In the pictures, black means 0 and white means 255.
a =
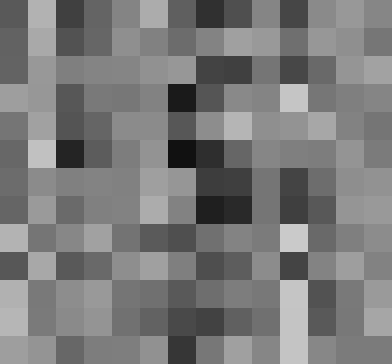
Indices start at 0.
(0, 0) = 89
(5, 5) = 147
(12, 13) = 123
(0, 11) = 138
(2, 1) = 152
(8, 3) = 161
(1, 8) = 160
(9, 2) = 89
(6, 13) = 146
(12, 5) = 145
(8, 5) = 90
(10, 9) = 120
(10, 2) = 141
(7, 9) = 117
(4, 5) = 139
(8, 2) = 135
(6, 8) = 63
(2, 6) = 151
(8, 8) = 131
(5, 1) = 193
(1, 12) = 143
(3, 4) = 119
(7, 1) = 154
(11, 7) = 66
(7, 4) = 130
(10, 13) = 154
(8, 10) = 202
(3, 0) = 158
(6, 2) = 128
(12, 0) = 158
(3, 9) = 132
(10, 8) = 125
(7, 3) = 128
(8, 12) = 127
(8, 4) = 115

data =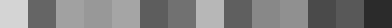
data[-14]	212
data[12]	88
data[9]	136
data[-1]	43

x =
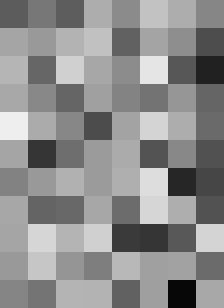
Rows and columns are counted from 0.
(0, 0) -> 92
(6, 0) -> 130
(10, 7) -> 168
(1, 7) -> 77
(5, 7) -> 81
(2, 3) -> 167
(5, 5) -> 83
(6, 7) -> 70
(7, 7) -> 82
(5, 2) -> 110
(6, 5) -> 221
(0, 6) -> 173
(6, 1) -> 153
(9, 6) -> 162
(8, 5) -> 53
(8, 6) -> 88
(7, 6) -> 174
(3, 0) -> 168
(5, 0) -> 165
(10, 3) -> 179
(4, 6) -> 173
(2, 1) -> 102
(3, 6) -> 150
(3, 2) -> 101
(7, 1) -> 100
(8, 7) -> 212
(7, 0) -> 167

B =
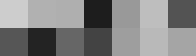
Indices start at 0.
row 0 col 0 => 205
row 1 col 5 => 185
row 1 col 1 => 35

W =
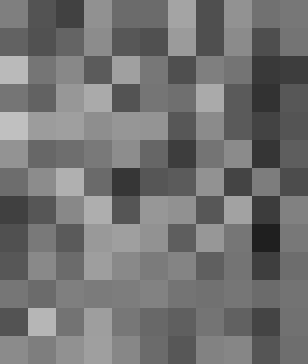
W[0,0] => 127
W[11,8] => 97
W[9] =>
[87, 137, 107, 158, 137, 123, 132, 95, 116, 62, 109]
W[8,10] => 120
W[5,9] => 53
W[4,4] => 150
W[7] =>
[64, 86, 136, 174, 85, 151, 145, 87, 162, 60, 129]
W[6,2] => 176
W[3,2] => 151
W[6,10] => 76
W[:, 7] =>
[79, 79, 127, 170, 139, 116, 146, 87, 151, 95, 113, 116, 130]
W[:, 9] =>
[113, 78, 57, 50, 67, 53, 125, 60, 31, 62, 107, 68, 85]
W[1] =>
[98, 81, 100, 140, 87, 80, 155, 79, 139, 78, 116]
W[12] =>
[139, 126, 145, 159, 135, 107, 87, 130, 134, 85, 110]
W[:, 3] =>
[145, 140, 91, 170, 142, 121, 106, 174, 153, 158, 123, 158, 159]
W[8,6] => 94
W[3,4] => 83
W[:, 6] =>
[164, 155, 79, 111, 87, 61, 91, 145, 94, 132, 116, 95, 87]
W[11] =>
[83, 182, 115, 158, 119, 104, 95, 116, 97, 68, 113]
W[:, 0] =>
[127, 98, 186, 117, 192, 147, 109, 64, 80, 87, 118, 83, 139]
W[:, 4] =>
[107, 87, 160, 83, 150, 141, 54, 85, 159, 137, 125, 119, 135]
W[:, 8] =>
[146, 139, 116, 90, 90, 139, 68, 162, 118, 116, 118, 97, 134]

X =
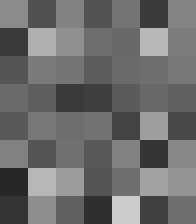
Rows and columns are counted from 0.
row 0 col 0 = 139
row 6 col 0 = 39
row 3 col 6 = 96
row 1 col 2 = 144
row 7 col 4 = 203
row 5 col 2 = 113
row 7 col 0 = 52
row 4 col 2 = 110
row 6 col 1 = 183
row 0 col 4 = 116
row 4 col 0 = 89
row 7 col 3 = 47
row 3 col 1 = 95
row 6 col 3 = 84
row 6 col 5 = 162
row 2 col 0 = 85

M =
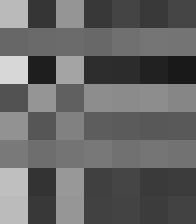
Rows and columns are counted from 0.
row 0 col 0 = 186
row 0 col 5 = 57
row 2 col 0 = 215
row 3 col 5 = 141
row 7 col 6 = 66
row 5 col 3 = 120
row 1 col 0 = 103
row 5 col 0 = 121
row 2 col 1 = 30
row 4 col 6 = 89
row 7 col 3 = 65
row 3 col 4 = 139
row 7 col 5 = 60
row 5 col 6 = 114
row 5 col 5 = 117
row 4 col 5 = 88

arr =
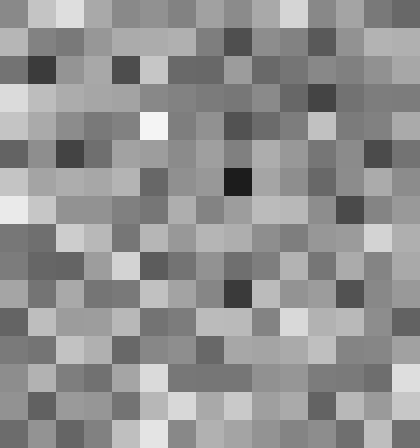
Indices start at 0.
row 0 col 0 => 137
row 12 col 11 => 191
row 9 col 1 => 102
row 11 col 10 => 217
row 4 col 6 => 126
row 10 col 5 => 193
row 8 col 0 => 119
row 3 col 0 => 219
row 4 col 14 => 170
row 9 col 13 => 132
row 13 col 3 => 113
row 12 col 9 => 164
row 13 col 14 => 222
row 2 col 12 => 128
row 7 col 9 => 187
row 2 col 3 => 168
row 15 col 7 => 177
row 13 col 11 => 124
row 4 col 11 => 193
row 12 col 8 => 167
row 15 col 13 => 190
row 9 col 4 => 211
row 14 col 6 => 216
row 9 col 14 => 169
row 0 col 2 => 222
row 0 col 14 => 104
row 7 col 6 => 174
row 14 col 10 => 170
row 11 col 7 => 187
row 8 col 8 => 174
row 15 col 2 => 101
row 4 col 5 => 244
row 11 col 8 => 186
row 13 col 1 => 178
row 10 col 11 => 156
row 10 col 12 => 82
